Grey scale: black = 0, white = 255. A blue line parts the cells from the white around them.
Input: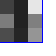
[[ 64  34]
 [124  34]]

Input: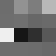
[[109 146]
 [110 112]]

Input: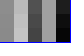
[[141 186]
 [139 192]]

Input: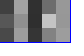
[[ 64 162]
 [ 87 144]]

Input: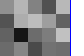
[[144 181]
 [ 83 173]]

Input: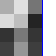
[[173 224]
 [219 190]]

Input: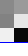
[[137 154]
 [130 230]]
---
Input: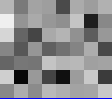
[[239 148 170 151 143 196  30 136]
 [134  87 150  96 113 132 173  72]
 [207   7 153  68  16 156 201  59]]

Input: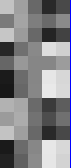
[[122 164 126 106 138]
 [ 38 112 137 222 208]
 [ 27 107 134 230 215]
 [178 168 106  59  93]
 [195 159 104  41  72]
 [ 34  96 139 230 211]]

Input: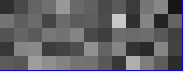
[[116  95 107  69 107  91  94  77 200  47 133  35 100]
 [ 55 133 137  61  67  78 145 100 133  51  41 134  66]]

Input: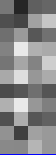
[[ 79  68 161 198]
 [130 233 176 170]
 [169 222 151 171]
 [176 233 151 127]
 [146  63 161 153]]

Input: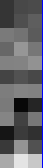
[[ 53  79  94]
 [103 150 119]
 [ 68  82  72]
 [122   8  37]
 [ 21  59  48]
 [169 228 200]]

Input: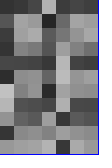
[[ 85 163 154  38 105 164 157]
 [ 52 131 121  84 158 129 111]
 [ 45 141 145 100 187 149 159]
 [182  81  77  70 176  72  71]
 [ 53 137 143 130 158 145 139]]

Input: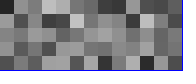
[[155  80 135  63  71 194 118 144 132  59 189 127  75]
 [146  90 118  80 152 156 117 113 138 130 161 102 116]]
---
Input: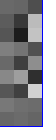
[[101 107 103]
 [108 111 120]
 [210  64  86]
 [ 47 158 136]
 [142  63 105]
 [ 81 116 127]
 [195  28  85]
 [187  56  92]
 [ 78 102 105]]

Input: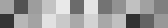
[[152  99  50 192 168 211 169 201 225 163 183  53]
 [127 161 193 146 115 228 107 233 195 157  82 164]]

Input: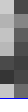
[[107 198]
 [ 70  53]
 [ 63  74]
 [ 76 184]
 [ 94 195]
 [133 179]
 [ 72 204]]

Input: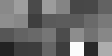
[[173  41 251  61 101  61  60  34]
 [135 114 141  76 118 105  99  86]
 [121 106  91  92  90  62 136 142]
 [ 98  72  71 132 156  74 158 137]]

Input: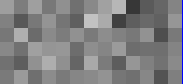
[[127  83 135 112 118 147 138 134 122 140 111 154 122]
 [138 114 128 150  93 123 169 101 144 174 145  94 113]
 [132 111 112 109 155 133 142 109 151 149 160 113 136]
 [121  78 146 120 129 141 122 145 124 138 107 175 119]
 [150  97 105  94  65 171 194  95 117 148 120  88 129]
 [132 102  90  55 183 161 137 112 144 120 159 125 158]]

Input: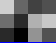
[[ 82 147   1  41]
 [200 177  42 110]
 [ 80  65 102 207]]

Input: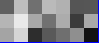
[[ 18 143 111  89  45 213 164]
 [169  59 172 113 168 233 181]
 [ 86  85 177 186 112 190  96]]

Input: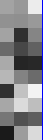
[[218 156  26]
 [ 93  80 118]
 [190 219 167]
 [243 194  48]
 [107 131 183]
 [ 40  37 170]
 [ 97  71 106]
 [133  47 163]
 [153 143 145]
 [236 152 163]]

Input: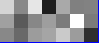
[[ 46 156 202 165 156 105 136]
 [123 254 123 158 135  90 160]
 [130 128 169  30 230 136 212]]
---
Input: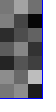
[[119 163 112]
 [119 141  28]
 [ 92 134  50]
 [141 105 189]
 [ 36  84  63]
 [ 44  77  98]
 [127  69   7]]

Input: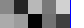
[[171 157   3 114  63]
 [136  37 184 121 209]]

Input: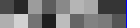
[[175 209 115  31 189 101 130 123  85]
 [ 73  39 156  93 137 181 169  53  53]]

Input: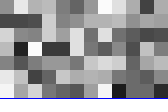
[[144 232 179 187 125 100 152 251 224 173  66 173]
 [232 193  66 100 199 173 179 173 119 107  92 137]
 [245 166 212 119 100  85 159 245  27 107 107  43]
 [212 137 131 206 159 224 113 224 113  92  72  78]
 [131  85 125 152 152 119 199 218 206 100 166 187]
 [ 72  72  78 206 131 144 179 179 187 144 166 159]
 [187  35 251  58  58 224 119  92 137  78 193 125]]

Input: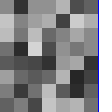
[[196 131 159 174  65 204 174]
 [ 97 125  71 196 167 180 113]
 [188 119 188 105 131 167 138]
 [159 105  90 105 180  38  65]
 [ 90  77  71  50 153 167  50]
 [125  58 113 188  90  44  97]
 [138  50 145 145 180  77  97]
 [113  44 212  77 145 119 138]]

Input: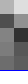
[[180 222]
 [ 79 145]
 [109  93]
 [124  87]
 [131  49]]
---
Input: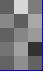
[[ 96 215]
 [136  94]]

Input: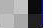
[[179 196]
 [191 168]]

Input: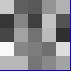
[[202  95]
 [ 54 134]]

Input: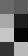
[[105  90]
 [168  29]]

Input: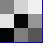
[[131 211]
 [228   7]]

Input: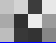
[[195 211]
 [169  48]]
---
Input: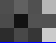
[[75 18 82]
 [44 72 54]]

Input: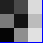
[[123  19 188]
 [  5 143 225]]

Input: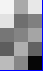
[[226 111 128]
 [118 132 165]]

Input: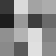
[[ 29 153  60]
 [144 179 221]]

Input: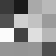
[[ 80 207 194]
 [251  66 223]]

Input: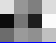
[[ 12 118  30]
 [108 154 144]]

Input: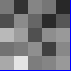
[[ 78 139 102]
 [185 158  80]]

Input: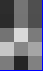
[[ 43 116  78]
 [115 217 123]]

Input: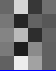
[[119  37  99]
 [132 186  45]]
